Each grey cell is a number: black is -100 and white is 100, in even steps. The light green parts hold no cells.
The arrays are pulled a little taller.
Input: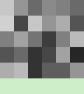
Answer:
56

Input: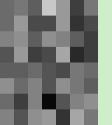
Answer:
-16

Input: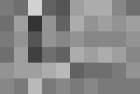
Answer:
-4

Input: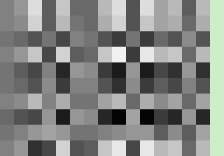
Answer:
1

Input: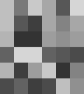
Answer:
50
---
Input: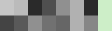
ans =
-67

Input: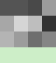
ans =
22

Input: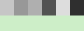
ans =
-63

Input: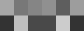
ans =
23

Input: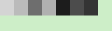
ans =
-59

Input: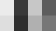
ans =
-27

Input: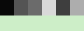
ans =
36
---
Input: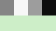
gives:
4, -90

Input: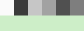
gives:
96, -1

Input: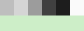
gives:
49, 96

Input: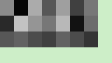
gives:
9, -59

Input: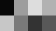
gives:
-94, -31

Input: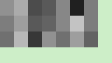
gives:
14, -22

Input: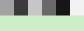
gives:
27, 90

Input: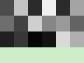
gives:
-40, 37
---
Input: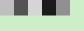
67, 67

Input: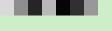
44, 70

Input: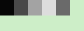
28, 73

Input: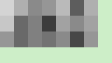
-53, 66

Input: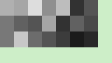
30, 73

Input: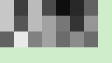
27, 83

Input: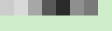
-31, 70

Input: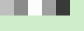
98, 98

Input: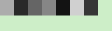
5, 63
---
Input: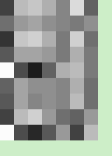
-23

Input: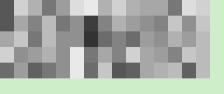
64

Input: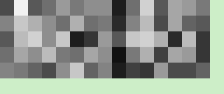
-5

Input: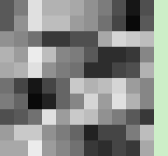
-38

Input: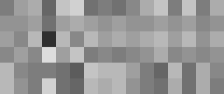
35

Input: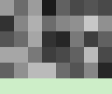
-43
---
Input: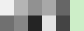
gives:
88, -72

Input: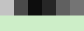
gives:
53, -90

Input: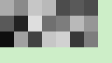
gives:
74, -89

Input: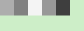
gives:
91, -51

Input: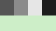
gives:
80, -77

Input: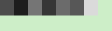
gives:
71, -77

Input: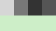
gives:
68, -60

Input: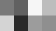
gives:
93, -68

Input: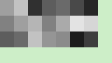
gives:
78, -78
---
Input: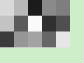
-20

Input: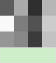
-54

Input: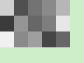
-45

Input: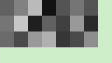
-42

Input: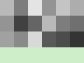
-40

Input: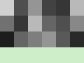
-30

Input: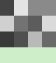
45

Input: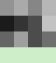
-40

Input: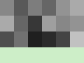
-47

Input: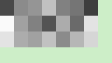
43
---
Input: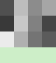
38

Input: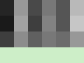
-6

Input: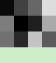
-68

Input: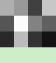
47

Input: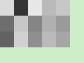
12

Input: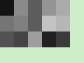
24

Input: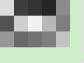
-10

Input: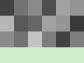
-2
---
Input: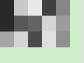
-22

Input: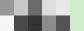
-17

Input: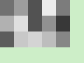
-36

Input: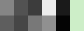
-53

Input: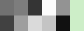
-59

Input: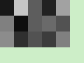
-27

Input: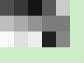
15

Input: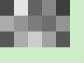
-3
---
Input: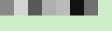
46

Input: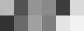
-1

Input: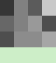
10

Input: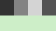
3

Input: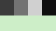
-10

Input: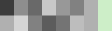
-9
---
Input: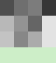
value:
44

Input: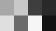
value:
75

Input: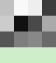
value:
60

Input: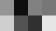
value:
62

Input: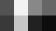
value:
-55

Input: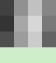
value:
-59

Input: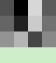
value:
-21

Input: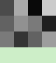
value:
-23
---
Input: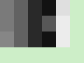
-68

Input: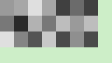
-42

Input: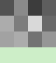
35

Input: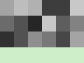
-6

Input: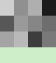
45

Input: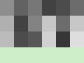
64

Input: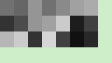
-50
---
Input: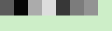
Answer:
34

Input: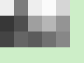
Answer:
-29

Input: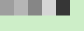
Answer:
5

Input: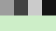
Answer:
59

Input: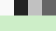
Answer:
51

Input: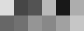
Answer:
17

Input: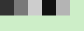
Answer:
61
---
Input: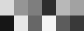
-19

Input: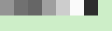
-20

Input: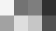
55

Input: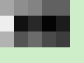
-16

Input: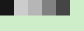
43

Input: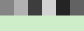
-52
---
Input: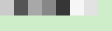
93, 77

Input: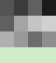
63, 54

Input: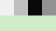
88, 50

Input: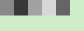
69, 27

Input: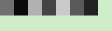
58, 39

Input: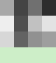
87, 78
